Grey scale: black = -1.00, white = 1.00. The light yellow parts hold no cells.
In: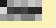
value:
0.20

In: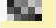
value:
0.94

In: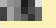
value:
-0.49

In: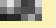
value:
-0.78

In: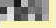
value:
0.45

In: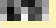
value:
0.56
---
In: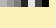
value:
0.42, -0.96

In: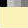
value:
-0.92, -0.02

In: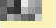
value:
-0.27, 0.59

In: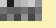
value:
0.60, 0.02

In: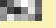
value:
-0.58, -0.45

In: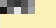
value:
0.16, 0.29

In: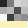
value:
-0.70, 0.11
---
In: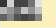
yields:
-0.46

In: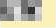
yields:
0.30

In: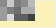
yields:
-0.25

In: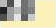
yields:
0.79

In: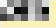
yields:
0.69

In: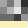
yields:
-0.17
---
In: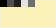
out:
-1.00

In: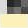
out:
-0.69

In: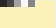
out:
-0.69

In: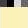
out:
-0.97

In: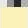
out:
-0.69

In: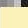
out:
-0.74
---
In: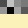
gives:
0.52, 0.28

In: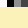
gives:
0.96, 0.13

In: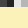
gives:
0.81, 0.43

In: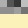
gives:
0.50, 0.37

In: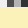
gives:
0.88, 0.41

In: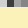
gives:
0.63, 0.29
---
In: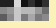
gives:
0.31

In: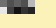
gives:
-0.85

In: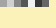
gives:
0.89

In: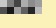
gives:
-0.25

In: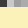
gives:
0.58

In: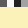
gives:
0.95

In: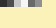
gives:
0.93

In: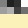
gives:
0.37

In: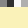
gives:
-0.62

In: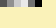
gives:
0.83
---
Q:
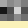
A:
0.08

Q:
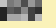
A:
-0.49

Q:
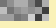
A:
-0.51

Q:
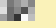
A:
0.95

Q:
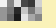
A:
0.31

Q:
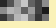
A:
-0.58

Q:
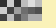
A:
0.35

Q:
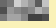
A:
-0.49

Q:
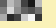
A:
0.92

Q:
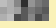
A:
-0.41
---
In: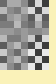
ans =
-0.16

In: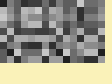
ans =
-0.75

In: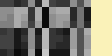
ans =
-0.48

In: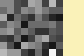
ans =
0.08

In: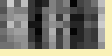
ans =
-0.22

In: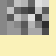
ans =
0.06

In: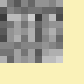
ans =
0.37
